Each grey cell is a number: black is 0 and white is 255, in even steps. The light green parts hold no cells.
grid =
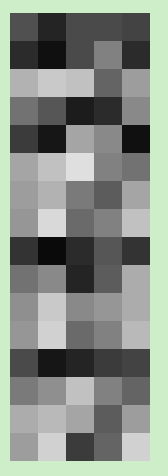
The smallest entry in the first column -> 43
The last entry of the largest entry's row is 114
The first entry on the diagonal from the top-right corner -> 67
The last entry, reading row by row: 209
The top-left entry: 80
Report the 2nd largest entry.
217
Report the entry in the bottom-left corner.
157
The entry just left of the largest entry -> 193
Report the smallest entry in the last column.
16
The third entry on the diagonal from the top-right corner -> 193
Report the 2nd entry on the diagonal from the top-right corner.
129
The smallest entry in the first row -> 36
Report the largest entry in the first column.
178
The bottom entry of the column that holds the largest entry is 59
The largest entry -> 223
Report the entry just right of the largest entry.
129
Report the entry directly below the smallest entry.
137

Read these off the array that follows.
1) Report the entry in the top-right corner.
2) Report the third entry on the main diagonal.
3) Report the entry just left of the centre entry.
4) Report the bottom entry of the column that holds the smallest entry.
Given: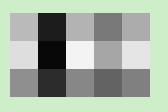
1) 172
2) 135
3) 8
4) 44

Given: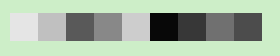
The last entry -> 76
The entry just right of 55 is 112
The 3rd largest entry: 192

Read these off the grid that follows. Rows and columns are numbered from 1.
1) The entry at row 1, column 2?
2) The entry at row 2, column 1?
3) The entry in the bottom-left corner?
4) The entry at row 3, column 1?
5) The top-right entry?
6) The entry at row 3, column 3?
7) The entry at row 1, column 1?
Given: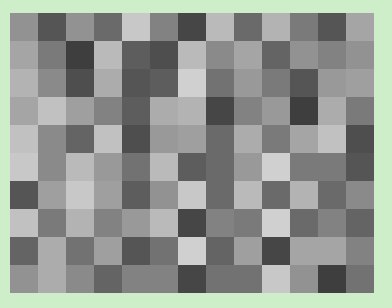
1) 85
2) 165
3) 146
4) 179
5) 165
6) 78
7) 146

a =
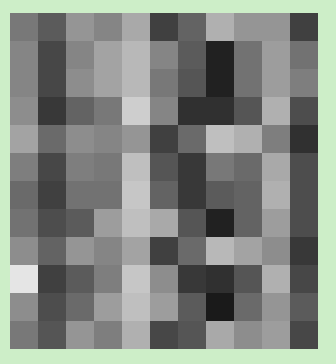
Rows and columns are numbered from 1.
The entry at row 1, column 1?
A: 120
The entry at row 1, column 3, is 149
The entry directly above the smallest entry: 48
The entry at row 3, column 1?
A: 133
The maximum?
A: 229
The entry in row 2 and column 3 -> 133
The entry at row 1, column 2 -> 91
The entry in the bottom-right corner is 71
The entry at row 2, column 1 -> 133
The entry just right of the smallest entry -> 106
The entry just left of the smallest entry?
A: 91
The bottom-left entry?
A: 120
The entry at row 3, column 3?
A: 141
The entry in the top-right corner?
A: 64
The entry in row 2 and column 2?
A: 71
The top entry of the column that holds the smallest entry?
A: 176

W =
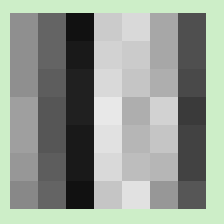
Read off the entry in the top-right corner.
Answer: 79
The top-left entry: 143
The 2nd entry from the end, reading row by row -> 151
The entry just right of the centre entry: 174
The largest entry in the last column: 86
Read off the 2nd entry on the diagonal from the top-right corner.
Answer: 167
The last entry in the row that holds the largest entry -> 58
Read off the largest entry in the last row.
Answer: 225
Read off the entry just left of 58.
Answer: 210
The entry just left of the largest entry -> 32
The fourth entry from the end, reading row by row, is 197
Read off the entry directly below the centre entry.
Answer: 225
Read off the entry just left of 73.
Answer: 174
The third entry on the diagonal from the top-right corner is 197

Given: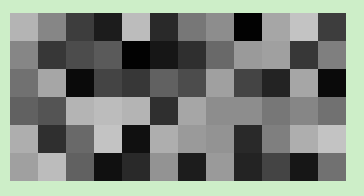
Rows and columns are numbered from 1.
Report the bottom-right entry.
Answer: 113
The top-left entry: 180
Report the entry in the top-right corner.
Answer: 61
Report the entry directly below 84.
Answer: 47
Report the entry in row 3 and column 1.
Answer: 113
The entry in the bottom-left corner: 160
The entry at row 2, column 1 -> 134
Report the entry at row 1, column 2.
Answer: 134
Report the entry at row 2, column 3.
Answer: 76
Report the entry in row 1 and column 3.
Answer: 61
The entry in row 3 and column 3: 10

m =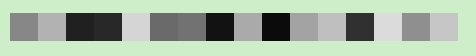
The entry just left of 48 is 191
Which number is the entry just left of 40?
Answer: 32
